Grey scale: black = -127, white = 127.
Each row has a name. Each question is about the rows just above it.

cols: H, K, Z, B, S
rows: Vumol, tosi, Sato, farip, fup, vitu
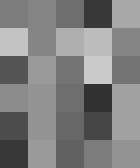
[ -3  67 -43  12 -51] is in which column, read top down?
H
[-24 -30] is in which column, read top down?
Z
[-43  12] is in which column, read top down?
H
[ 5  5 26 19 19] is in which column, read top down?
K
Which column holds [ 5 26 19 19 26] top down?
K
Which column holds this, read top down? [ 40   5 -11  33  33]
S

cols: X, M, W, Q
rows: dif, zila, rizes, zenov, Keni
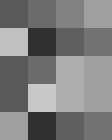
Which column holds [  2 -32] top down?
W
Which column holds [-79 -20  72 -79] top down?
M
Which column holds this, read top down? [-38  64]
X
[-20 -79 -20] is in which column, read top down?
M
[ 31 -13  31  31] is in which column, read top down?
Q
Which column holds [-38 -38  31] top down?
X

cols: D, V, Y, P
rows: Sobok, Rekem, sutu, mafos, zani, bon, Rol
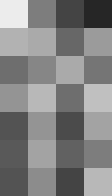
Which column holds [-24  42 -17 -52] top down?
Y
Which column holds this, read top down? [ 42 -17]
Y
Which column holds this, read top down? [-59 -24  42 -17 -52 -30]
Y

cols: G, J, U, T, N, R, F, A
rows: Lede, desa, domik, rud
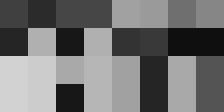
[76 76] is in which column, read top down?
J
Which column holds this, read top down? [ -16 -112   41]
F
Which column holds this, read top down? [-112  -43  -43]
A
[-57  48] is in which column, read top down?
T
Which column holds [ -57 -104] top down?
U
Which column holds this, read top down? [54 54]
T

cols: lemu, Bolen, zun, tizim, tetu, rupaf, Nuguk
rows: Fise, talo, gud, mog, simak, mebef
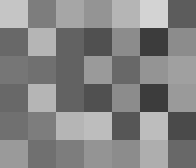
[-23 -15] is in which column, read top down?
lemu
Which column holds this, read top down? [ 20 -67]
rupaf
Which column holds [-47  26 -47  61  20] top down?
tizim
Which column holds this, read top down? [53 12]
tetu
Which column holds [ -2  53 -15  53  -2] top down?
Bolen

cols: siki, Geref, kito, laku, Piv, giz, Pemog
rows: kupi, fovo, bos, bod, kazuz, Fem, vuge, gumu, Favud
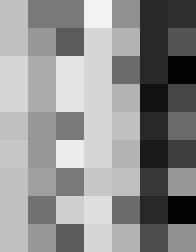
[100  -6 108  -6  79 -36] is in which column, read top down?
kito
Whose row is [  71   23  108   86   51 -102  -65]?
Fem
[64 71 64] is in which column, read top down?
siki
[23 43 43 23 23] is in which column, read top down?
Geref
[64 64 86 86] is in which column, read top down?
siki

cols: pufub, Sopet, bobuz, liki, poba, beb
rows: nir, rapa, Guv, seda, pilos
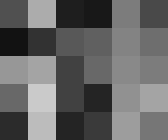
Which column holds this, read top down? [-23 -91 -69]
liki
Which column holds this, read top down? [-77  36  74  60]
Sopet
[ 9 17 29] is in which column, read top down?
poba

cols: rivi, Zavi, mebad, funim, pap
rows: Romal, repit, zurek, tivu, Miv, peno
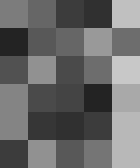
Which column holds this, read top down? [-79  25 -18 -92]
funim
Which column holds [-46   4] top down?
rivi
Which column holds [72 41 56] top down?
pap
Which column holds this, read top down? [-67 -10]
funim
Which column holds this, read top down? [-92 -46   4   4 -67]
rivi
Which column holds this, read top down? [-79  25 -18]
funim

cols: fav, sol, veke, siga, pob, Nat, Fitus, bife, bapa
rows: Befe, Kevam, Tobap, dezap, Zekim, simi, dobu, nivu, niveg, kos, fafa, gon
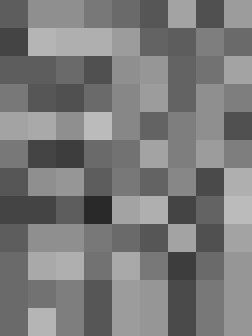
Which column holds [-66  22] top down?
veke
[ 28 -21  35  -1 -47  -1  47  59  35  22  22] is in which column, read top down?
bapa
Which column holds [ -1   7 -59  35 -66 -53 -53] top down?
Fitus

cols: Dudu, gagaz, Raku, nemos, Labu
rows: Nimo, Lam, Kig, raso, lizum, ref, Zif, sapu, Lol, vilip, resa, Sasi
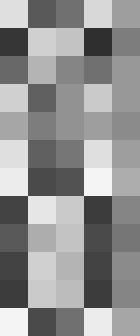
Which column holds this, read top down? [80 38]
Dudu
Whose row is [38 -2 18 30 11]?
lizum

